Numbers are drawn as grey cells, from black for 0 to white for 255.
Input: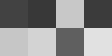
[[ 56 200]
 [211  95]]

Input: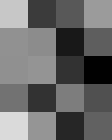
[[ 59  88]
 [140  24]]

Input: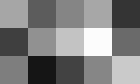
[[ 92 133]
 [145 195]]

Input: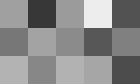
[[ 55 155]
 [163 139]]

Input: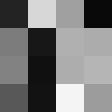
[[215 160]
 [ 23 176]]

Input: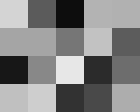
[[ 91  13]
 [165 118]]

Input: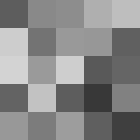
[[137 141]
 [115 153]]

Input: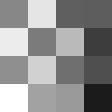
[[229  95]
 [123 186]]
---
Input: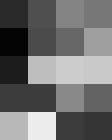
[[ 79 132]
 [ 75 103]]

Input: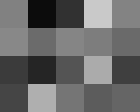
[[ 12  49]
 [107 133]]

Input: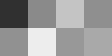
[[138 196]
 [237 152]]

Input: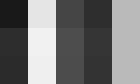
[[229  69]
 [241  77]]

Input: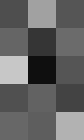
[[161  85]
 [ 53 107]]

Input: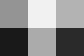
[[241 179]
 [171  42]]

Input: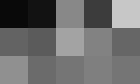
[[ 18 136]
 [ 91 163]]

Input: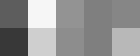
[[246 147]
 [207 141]]
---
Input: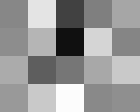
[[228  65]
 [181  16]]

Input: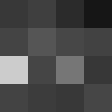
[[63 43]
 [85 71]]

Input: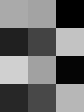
[[163   0]
 [ 67 195]]

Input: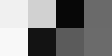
[[209   7]
 [ 19  91]]

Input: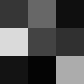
[[103  15]
 [ 67  48]]

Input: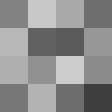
[[200 169]
 [ 97  90]]

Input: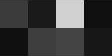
[[ 26 209]
 [ 62  68]]

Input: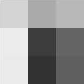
[[170 184]
 [ 60 100]]
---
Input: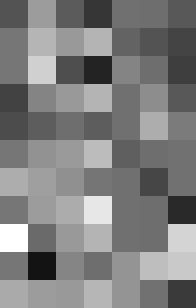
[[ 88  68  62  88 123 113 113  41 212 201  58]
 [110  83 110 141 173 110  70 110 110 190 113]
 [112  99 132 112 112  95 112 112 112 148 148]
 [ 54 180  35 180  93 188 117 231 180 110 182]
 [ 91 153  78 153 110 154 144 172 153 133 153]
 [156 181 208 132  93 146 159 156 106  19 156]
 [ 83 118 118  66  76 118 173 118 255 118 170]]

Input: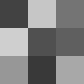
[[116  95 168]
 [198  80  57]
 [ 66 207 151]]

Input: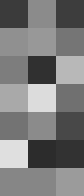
[[ 61 117 184 112  72  50 155]
 [139 152  48 220 139  44 134]
 [ 59 144 125 169 115 223 134]]

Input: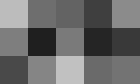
[[139  57 115]
 [ 63  37 106]
 [ 99 122 193]
 [110  31 133]
 [188 126  73]]

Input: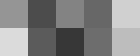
[[208 189]
 [103 109]
 [131  55]
 [ 76  91]
 [149 219]]

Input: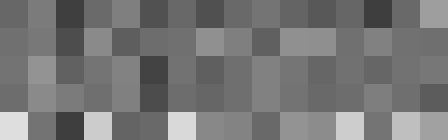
[[158 111 119  92 161]
 [105 113 114 111 191]
 [ 62 129 102 126 116]
 [102 112 113 109 205]
 [ 88 143 102 105 140]
 [100 144 117 115 147]
 [116  96 129 129 105]
 [105 127 111 111 131]
 [ 80 144  95 102 136]
 [104 112 114 109 217]
 [ 81 109  67  76 105]
 [127  94 130 128 100]
 [106 138 116 111 204]
 [ 63  77  97 123  62]
 [123 120 147 138 115]
 [103 112 115 109 222]]
